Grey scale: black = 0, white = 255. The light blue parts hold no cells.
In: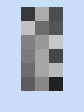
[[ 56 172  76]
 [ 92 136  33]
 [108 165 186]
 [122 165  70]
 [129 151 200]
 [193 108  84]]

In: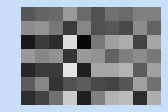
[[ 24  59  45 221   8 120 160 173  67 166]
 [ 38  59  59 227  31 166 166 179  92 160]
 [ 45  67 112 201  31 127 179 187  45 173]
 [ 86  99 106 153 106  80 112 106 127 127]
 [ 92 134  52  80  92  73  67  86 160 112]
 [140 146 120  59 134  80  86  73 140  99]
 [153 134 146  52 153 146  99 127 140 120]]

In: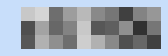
[[ 79 163 103 131 200  87  95 143  49 118]
 [ 87 177 143 110 206 177 137  79 103  64]
 [200 213 110 157 185 137 118  64 131 151]]

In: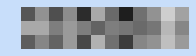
[[ 86 146  79 140  44 169 106  30 112 146 206 162]
 [ 93 134  99 154  72 177 112  60 134 146 191 154]
 [169 169 126 154 126  99 126 118 106 118 183 134]]

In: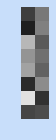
[[ 31 128]
 [ 43 140]
 [ 62 120]
 [ 69  76]
 [148 112]
 [162  98]
 [183  90]
 [225  49]]

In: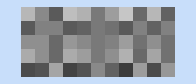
[[ 75  83 165  67  83 137  98  60 157  75 151]
 [ 90 129 129  90  98 121 113  90 129  98 129]
 [143 143 105 151 137 121 129 157 113 143 113]
 [171 143 105 171 157 121 143 177 105 165 113]
 [183 137  90 190 177 121 157 198 105 183  98]]

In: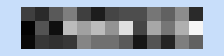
[[  3  83  15 188 161 188 147 223  69 167 118 175 245]
 [  9  55  48  55 133 112 112  89  22  83  36 126  97]
 [ 63  42  89 126  63  29  69  77  77 118  97 140  42]]

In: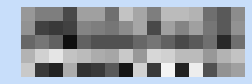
[[103 118  97  15  97  81  81  81 103 118  97  73  89 111  41 111]
 [146  65  57  65 132 126 118 140 166  73 160 132 160 118  89 146]
 [152 126 126  73 160 160 111 195 166 126 187 187 179 111  89 140]
 [179 209 229 195 187 172 166 201 152 215 209 187 187 152 179 195]
 [201  57  34 172  49  57  89  21 209  57 244  34 237  81 146 160]]
